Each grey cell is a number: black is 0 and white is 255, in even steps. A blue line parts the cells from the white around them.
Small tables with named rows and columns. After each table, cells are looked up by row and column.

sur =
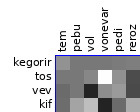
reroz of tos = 76
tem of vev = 107
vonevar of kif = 35
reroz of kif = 172
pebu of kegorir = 120
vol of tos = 135
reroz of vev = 74
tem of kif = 109
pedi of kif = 107
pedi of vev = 154
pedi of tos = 145
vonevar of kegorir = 120
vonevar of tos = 254

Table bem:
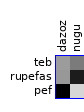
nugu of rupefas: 28
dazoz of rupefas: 152
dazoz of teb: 156
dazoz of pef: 0
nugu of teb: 123
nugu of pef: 214
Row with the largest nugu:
pef

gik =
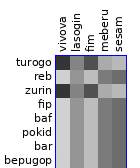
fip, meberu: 123
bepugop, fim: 189
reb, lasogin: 149
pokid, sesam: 109
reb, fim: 189
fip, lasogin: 149
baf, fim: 189

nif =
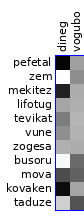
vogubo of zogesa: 172
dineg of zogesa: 176
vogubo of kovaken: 165
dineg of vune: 143
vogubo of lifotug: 175
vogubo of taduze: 83
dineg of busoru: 249
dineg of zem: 253
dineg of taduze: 207
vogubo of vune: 178
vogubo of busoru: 106
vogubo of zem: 142
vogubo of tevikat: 181
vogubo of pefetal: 160
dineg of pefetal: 5
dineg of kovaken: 12
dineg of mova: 76
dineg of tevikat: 125
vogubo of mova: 97

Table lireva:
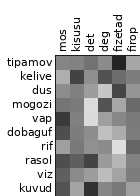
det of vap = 218
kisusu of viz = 139
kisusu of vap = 128
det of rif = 144
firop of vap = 122
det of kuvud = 49
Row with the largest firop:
tipamov

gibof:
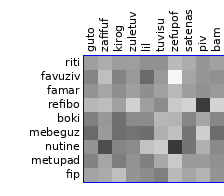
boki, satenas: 134
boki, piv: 165
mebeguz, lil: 110
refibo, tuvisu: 140
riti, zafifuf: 172
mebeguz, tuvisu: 176
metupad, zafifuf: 165
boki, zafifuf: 152
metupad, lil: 127
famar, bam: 153
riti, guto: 158
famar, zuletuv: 159
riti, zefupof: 186
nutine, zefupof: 57
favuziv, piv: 150
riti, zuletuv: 158
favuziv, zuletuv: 153
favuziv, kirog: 131
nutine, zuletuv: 139
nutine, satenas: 117

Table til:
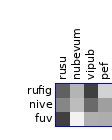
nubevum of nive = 189
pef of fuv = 173
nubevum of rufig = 180
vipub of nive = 106
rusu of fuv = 64
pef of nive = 159
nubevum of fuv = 242
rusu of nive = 134
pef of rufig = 210
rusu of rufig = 96
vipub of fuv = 175
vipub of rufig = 64
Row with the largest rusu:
nive

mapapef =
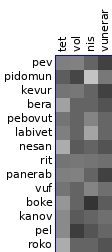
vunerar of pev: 65
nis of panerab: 100
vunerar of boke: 92
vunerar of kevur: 65
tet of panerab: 127
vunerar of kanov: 111
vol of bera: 100
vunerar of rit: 111
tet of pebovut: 116
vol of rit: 119
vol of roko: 100
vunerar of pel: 102
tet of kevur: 116
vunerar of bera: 83
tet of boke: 150
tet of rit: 116
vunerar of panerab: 65
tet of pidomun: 93
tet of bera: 161
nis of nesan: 100

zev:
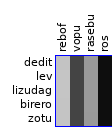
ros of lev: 14
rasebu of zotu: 153
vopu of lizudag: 68
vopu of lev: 68
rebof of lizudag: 197
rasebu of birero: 154

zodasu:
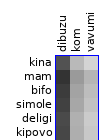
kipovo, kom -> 174
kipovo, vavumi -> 200
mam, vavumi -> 181
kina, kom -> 185
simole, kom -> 167
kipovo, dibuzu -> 71
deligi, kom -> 176
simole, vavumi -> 194

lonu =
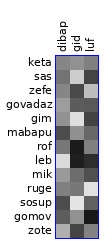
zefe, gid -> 73
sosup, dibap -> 77
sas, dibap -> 115
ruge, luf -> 225
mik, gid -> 109
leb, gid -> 31
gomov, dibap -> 93
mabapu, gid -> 144
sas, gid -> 205
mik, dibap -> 154
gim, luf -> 67
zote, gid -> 68
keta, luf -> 128
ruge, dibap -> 128
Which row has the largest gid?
sosup

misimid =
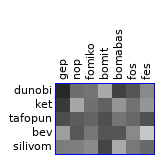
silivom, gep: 124
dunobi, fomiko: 116
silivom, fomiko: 138
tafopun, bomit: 79
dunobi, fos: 85
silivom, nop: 126
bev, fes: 199
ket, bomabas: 149
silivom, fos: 120
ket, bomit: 97
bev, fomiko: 119
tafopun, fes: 81
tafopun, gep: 78
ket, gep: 57
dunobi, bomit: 169
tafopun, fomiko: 100

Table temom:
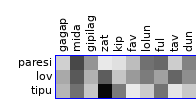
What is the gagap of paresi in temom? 208
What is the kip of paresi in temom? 224
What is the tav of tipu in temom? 229
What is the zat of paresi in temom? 233
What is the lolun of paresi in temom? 113
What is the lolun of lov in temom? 124
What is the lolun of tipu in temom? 203
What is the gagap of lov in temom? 169
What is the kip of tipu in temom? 122
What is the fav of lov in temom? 154
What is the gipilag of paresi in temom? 148
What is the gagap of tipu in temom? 182
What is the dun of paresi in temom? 131
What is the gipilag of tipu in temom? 198
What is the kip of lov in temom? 197
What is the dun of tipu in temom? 200
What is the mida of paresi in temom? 72
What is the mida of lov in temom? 89
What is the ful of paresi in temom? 104
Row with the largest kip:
paresi

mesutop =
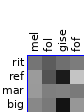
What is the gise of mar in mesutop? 129
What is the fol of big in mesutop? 121
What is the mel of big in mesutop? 136
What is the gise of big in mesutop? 19
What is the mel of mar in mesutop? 154
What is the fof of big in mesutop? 151
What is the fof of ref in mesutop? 196
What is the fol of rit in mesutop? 92
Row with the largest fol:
mar

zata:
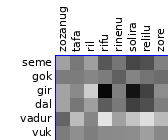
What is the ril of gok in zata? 134
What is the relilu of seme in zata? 80
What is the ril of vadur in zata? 134
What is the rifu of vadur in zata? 228
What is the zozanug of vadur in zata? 100
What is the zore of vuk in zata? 135
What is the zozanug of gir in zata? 163
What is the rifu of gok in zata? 124
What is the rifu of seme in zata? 87
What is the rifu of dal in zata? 92
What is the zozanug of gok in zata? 124
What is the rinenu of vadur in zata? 161
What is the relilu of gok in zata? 116
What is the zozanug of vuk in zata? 124

